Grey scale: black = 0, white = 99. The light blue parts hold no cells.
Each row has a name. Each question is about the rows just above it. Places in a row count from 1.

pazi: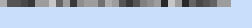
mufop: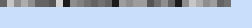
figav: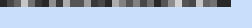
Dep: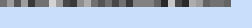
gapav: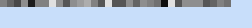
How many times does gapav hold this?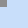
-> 8
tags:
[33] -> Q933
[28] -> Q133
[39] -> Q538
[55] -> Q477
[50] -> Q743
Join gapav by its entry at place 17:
Q933
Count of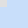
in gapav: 3

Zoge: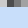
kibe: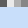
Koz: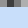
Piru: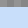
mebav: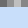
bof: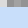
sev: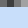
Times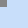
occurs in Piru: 2
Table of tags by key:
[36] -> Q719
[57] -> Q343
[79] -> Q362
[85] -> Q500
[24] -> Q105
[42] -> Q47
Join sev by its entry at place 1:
Q47
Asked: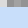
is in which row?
bof
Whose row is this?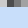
Zoge
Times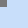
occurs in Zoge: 1

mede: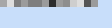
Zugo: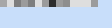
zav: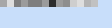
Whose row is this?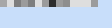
Zugo
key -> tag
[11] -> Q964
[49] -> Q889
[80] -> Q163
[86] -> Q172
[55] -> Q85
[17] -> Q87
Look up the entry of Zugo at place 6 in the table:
Q172
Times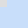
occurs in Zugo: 5

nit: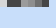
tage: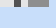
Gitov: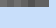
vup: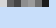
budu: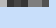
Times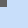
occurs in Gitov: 4
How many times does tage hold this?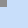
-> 3
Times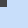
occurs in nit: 3
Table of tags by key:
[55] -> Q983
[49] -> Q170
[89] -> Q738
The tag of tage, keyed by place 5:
Q983
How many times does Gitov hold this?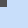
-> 1
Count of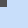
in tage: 1

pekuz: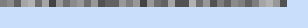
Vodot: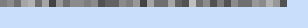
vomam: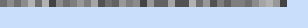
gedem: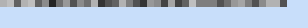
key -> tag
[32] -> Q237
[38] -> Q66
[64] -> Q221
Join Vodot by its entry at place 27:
Q237
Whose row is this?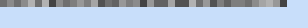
vomam

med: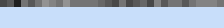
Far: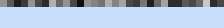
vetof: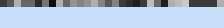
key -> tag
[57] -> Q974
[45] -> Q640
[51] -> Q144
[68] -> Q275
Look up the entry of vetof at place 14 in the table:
Q275
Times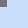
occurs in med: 12
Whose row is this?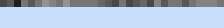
med
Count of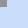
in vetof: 2
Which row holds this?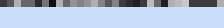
vetof
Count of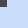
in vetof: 0

